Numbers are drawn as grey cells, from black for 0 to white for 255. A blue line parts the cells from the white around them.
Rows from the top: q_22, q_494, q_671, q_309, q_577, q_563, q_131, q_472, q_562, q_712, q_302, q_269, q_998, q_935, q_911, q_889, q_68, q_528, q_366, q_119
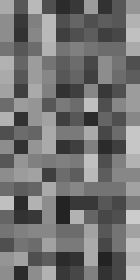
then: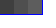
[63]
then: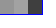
[87]
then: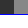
[185]
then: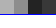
[56]
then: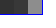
[35]

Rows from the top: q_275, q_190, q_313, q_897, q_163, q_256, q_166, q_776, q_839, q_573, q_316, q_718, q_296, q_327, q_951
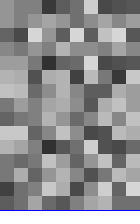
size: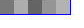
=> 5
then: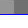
[141]
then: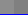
[165]
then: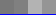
[106]
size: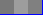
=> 3
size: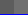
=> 2

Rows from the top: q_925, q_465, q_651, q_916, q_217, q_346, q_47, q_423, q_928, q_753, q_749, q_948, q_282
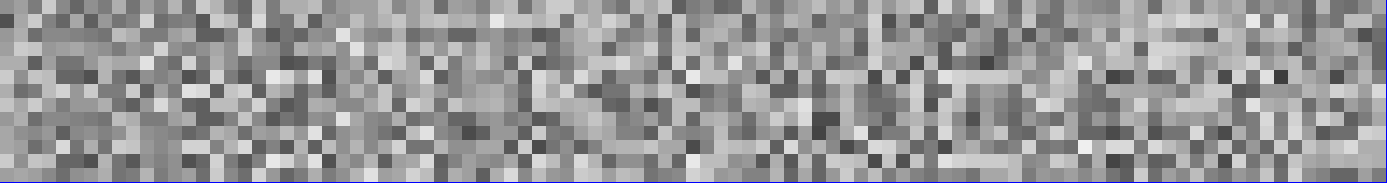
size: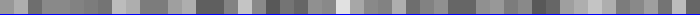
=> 50
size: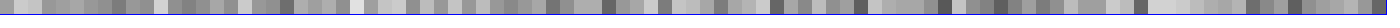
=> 99
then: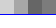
[75]

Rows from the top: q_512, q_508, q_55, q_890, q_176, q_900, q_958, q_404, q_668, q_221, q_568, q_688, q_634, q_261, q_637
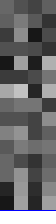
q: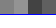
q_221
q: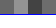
q_634
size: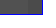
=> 3
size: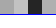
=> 4
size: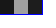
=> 3
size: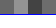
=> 4
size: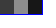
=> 3

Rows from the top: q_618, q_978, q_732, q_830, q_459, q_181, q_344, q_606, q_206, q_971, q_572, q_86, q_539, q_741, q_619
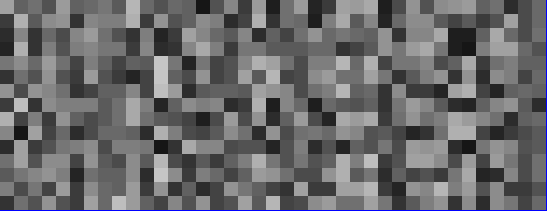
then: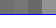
[134]
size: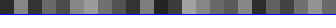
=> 24
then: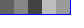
[44]
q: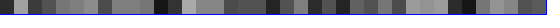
q_572
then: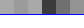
[112]
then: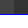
[161]
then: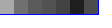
[155]

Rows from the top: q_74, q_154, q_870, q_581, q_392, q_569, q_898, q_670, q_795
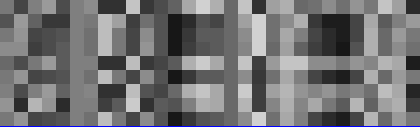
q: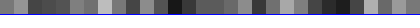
q_569
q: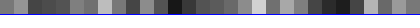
q_795
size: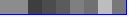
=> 9
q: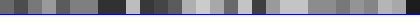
q_392

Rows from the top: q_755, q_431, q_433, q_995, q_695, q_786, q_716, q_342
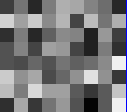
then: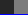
[175]
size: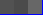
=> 3
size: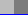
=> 2
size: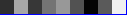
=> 9

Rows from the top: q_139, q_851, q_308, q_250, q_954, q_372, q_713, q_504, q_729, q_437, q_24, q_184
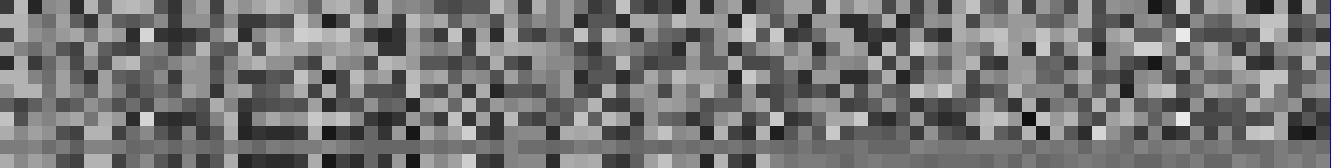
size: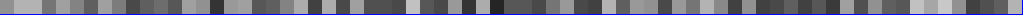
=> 73
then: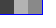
[131]
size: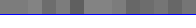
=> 14

